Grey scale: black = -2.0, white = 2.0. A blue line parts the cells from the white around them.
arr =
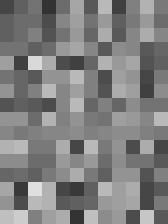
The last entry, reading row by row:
-0.6
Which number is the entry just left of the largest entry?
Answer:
-1.1
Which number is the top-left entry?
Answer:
-0.9
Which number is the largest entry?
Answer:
1.5
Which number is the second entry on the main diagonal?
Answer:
-0.3
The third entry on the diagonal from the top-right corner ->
0.1
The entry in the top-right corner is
-0.1
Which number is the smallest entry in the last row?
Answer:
-1.2
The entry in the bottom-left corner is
1.0
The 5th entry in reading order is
-0.3
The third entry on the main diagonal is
0.0
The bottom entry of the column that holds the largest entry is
0.0
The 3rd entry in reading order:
-0.2
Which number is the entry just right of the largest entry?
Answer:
0.8
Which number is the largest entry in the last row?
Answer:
1.2
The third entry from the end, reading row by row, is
-0.8
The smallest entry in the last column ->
-0.9
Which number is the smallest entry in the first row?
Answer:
-1.2
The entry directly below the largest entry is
0.9
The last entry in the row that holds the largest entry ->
-0.6
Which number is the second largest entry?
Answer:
1.4
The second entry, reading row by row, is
-0.5

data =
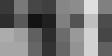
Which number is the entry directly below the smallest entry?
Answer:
-0.5
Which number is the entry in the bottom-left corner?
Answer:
0.6
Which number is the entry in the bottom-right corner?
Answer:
-0.5
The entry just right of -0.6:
-1.7
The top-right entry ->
0.0
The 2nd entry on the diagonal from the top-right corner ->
1.0
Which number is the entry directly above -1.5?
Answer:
-1.0
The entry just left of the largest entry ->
0.2
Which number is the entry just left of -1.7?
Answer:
-0.6
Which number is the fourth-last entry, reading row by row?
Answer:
-0.4

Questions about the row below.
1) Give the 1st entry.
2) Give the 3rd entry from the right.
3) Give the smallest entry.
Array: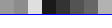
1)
0.4
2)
-0.7
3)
-1.6

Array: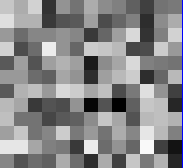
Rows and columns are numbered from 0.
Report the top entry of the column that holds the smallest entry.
0.0
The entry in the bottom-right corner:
-1.4
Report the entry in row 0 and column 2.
1.3
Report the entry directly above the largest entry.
1.6
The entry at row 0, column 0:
1.1
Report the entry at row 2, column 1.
-0.3
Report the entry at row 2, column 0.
0.4
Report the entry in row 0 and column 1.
0.7
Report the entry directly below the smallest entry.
0.6
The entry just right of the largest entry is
-1.0
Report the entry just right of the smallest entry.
-0.5
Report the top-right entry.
-0.1
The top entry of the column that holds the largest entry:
-1.0
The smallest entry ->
-2.0
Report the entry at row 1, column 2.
0.8
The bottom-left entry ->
0.1
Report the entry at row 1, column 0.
1.5
